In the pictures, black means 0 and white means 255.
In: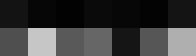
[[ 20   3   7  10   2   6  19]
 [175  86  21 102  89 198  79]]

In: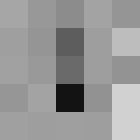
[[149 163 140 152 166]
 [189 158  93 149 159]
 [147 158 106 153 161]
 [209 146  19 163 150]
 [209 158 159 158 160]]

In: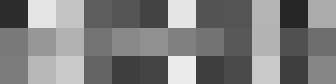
[[171  38 180  84  83 229  66  84  93 195 229  44]
 [110  80 179  88 115 128 144 137 116 177 151 121]
 [134  62 201  74  62 235  68  62  99 202 184 124]]

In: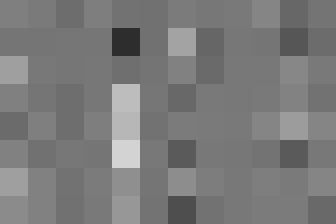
[[116 103 133 121 119 123 113 114 126 109 122 127]
 [108  86 117 119 102 163 113  45 118 118 117 117]
 [121 135 120 120 106 129 116 111 119 118 120 159]
 [114 130 121 120 121 104 118 189 119 110 117 128]
 [133 156 133 121 122 123 114 183 126 110 127 107]
 [120  90 115 119 120  90 120 211 117 119 113 129]
 [133 122 126 120 125 141 117 143 123 114 129 159]
 [105 123 123 120 114  78 115 151 121 113 129 139]]

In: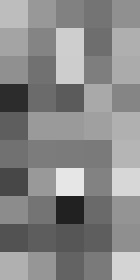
[[144 116 129 152 189]
 [175 110 206 132 164]
 [171 126 205 113 144]
 [133 169  91 107  44]
 [176 160 154 154  94]
 [181 122 123 124 113]
 [215 130 230 153  71]
 [148 106  33 116 140]
 [143  94  86  93  82]
 [212 122  99 150 176]]

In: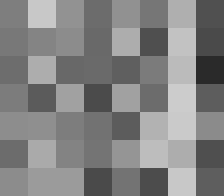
[[ 80 175 118 145 108 146 200 126]
 [ 74 194  79 173 105 140 132 120]
 [ 42 187 123  95 106 104 173 109]
 [ 93 204 108 161  75 161  91 124]
 [139 202 178  92 114 125 143 141]
 [ 79 173 189 149 116 131 170 108]
 [ 94 200  76 115  74 155 155 140]]

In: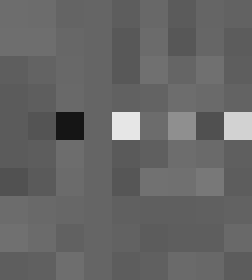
[[ 98 101  91 104  93 101 100 108 109]
 [ 92 102  87 107  88 101 103 110 110]
 [ 94 112 101 112  88 101 104  99  94]
 [ 99 106 109  99  97 101 105  94  91]
 [210  80 143 108 230 101  21  84  91]
 [ 95 106 109  95  90 101 109  93  91]
 [ 93 120 112 113  86 101 107  90  81]
 [ 98  96  95  95  96 101 103 105 108]
 [105  94  94  92  98 101  97 107 112]
 [ 92 104 106  96  93 101 110  96  94]]

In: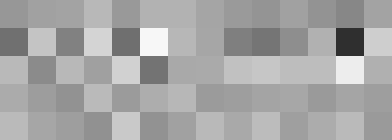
[[163 135 147 161 148 154 165 178 178 153 184 163 161 151]
 [206  47 177 142 117 127 166 183 247 111 212 129 196 112]
 [176 237 189 189 198 193 170 169 115 209 160 184 139 185]
 [158 165 154 167 164 158 155 183 173 155 186 146 157 171]
 [154 186 172 159 188 169 185 161 146 201 145 158 166 186]]

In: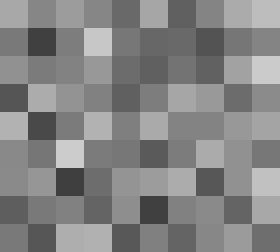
[[189 171 132  96 166 105 134 156 134 168]
 [132 118  83 105 103 119 199 125  64 121]
 [203 162  97 115  96 108 152 130 123 145]
 [139 108 153 166 125  96 129 147 172  85]
 [164 152 131 131 170 127 178 123  73 178]
 [119 145 171 124  90 119 123 204 118 137]
 [193 145  87 172 156 148 109  63 150 138]
 [168 100 138 129  64 142 100 129 121  94]
 [110 155 135 100 128  88 177 174  86 121]]
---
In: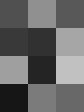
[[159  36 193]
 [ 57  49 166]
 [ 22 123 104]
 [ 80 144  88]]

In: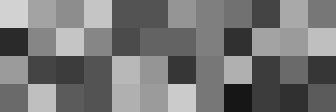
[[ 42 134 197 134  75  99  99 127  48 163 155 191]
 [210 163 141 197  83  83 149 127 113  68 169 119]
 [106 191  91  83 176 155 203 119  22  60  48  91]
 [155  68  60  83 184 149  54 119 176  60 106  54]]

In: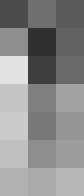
[[177 170 184]
 [197 127 162]
 [191 142 156]
 [203 119 150]
 [226  62 105]
 [142  48  98]
 [ 75 111  90]]

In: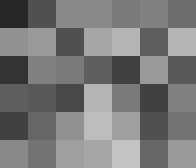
[[137 115 159 166 196 102 153]
 [ 65 102 145 189 159  80 115]
 [ 38  80 137 137 122 129 109]
 [ 51 129 122  94  65 153  88]
 [145 153  80 166 181  94 181]
 [ 94  88  72 181 122  65 129]]

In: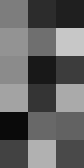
[[147 111 199]
 [163  52 170]
 [ 10 104  98]
 [ 66 177  73]
 [139  24  60]
 [125  44  31]]

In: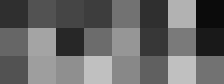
[[ 82 158 143 192 136  96 192 114]
 [ 47  82  69  61 114  47 178  11]
 [102 164  39 108 150  55 122  25]]

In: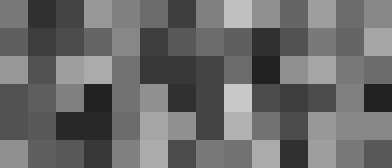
[[152  82 158 171 114  56  56  68 108  34 144 165 121 108]
 [ 82  95 128  34 114 144  48  68 200  76  62  76 128  34]
 [144  95  89  56 128 171  76 121 114 171  48 158 121  89]
 [ 95  62  76 101 136  62  89 108  95  48  82 121 101 165]
 [121  48  68 152 128 108  62 128 192 144 101 158 108 136]
 [ 82  89  41  41 108 165 144  68 178 114  76 152 136 136]]
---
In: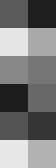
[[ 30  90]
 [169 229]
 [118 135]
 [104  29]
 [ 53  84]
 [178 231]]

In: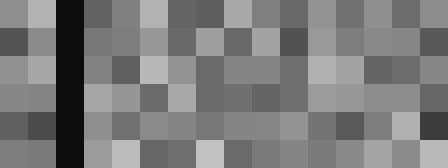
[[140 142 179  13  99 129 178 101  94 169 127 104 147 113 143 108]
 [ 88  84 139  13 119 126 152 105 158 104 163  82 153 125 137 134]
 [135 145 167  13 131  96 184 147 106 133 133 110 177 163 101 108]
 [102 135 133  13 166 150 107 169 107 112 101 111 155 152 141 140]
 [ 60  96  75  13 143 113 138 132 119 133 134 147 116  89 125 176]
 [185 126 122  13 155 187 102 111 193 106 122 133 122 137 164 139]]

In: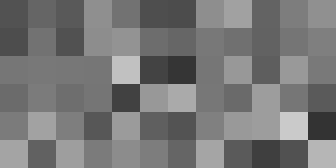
[[144  82 101  89 143 114  78  76 142 161  99 125]
 [127  77 114  81 141 147 109 102 120 112  98 117]
 [121 118 120 119 118 193  67  53 118 152  94 153]
 [ 90 107 123 110 117  65 152 170 119 106 157 118]
 [ 51 123 162 126  87 155  95  83 128 153 157 202]
 [182 164  97 158 123 140 125 101 165  90  63  81]]

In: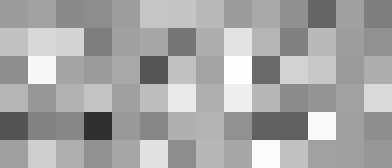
[[126 156 161 138 141 157 197 196 184 156 169 144 101 160]
 [145 194 216 212 126 160 167 117 174 227 181 128 185 158]
 [173 141 248 164 155 168  85 193 164 254 106 210 199 154]
 [217 181 150 177 195 160 189 233 175 238 182 140 149 161]
 [142  83 131 135  48 153 134 176 179 145  97  96 249 159]
 [151 159 207 175 145 167 225 141 183 167 251 193 161 159]]

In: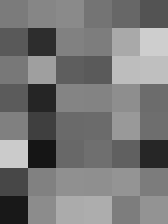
[[ 83 123 134 138 116 103]
 [206  89  45 129 125 169]
 [191 120 159  94  90 189]
 [108  91  37 132 131 142]
 [110 128  63 106 107 153]
 [ 38 203  21 104 111  96]
 [124  71 129 144 143 148]
 [147  24 140 171 173 125]]

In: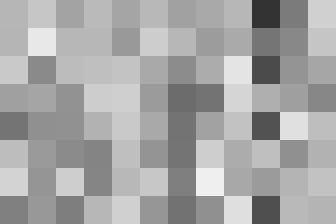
[[208 182 198 163 186 165 184 161 169 183  51 123]
 [197 181 232 183 183 153 205 183 156 170 117 136]
 [166 201 138 188 191 195 169 140 172 228  75 148]
 [135 160 165 146 205 207 155 108 115 213 175 159]
 [190 116 144 145 178 201 169 115 162 194  82 224]
 [178 189 154 139 132 191 148 116 206 172 191 144]
 [194 211 149 206 133 184 199 127 239 168 155 180]
 [180 128 152 126 183 208 150 114 144 223  79 185]]
